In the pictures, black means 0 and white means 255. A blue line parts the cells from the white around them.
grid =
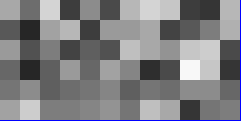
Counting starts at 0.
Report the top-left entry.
168
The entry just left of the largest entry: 74
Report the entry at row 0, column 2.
212
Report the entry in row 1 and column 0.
88
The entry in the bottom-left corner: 162
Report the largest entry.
248
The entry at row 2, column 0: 154
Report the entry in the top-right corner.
183
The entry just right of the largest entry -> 198
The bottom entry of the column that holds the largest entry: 53
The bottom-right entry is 125
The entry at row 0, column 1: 109
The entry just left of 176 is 125
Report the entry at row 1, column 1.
38
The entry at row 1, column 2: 162
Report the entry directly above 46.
168

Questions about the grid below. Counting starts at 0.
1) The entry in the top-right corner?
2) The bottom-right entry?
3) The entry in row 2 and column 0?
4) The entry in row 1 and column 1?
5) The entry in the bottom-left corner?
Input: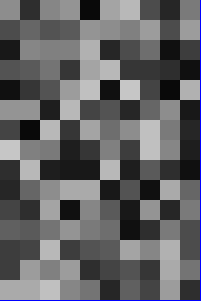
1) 122
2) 46
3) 24
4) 102
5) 170

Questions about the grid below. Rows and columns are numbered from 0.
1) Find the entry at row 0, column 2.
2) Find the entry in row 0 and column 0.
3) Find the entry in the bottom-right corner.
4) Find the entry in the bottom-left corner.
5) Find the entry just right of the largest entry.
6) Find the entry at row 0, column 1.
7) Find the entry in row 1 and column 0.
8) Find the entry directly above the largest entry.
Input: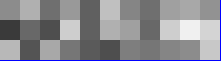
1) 111
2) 140
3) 200
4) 184
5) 212
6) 176
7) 58
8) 168

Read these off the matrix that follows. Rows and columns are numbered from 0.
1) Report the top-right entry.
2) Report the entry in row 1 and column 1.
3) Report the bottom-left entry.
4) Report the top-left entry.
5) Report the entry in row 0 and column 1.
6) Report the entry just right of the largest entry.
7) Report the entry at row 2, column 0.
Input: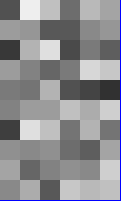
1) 164
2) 150
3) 137
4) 81
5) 238
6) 192
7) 56
